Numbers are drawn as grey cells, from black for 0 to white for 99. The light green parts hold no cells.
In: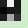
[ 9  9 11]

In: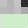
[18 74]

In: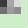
[85 60]

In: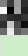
[18 63 17 18]

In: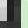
[20 13 76]

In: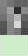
[38 18 56 33]

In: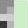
[55 55]
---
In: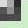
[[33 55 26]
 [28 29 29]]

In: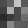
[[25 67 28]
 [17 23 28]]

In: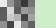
[[36 84 35]
 [36 79 70]]

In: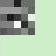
[[61 61 61]
 [38 11 23]]

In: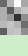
[[67 35 68]
 [68 59 19]]

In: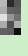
[[66 38 36]
 [87 58 44]]

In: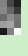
[[53 40 22]
 [41 54 45]]

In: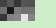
[[44  9 48]
 [21 50 52]]
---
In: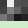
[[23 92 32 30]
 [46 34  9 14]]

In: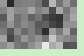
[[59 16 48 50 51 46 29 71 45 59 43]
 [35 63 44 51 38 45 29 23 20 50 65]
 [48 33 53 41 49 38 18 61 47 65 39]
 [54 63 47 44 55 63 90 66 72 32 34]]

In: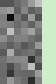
[[33 33 41 47 60 74]
 [49  5 45 34 60 32]
 [43 75 46 54 63 45]
 [44 37 44 34 40 59]
 [44 52 53 54 19 44]
 [41 21 41 40 40 60]]

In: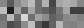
[[52 35 54 63 73 43 69 27 64 68 65 52]
 [44 72 42 83 43 63 55 38 43 53 55 50]]

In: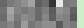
[[40 47 51 56 63 37 42 21 90 47 49]
 [42 61 47 54 51 41 52 37 52 50 35]]

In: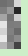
[[43 46 83]
 [64 45 80]
 [82 50 41]
 [71 54 26]]
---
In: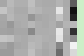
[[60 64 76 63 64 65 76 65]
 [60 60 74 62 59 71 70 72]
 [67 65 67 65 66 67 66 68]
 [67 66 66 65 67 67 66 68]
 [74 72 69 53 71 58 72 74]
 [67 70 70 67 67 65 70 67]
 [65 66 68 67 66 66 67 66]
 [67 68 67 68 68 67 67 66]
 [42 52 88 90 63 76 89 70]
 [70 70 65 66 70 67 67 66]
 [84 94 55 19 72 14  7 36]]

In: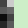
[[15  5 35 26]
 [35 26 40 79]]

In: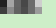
[[24 13]
 [54 64]
 [38 39]
 [30 28]
 [42 42]
 [60 80]]

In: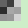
[[57 17 38]
 [59 65 24]
 [82 62 80]]

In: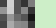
[[27 32 58 26]
 [66 58 80 81]
 [54 41 33 33]
 [52 33 53 20]
 [20  8 20 48]]

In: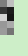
[[60 59 82 21 49]
 [45 66  8 11 74]]
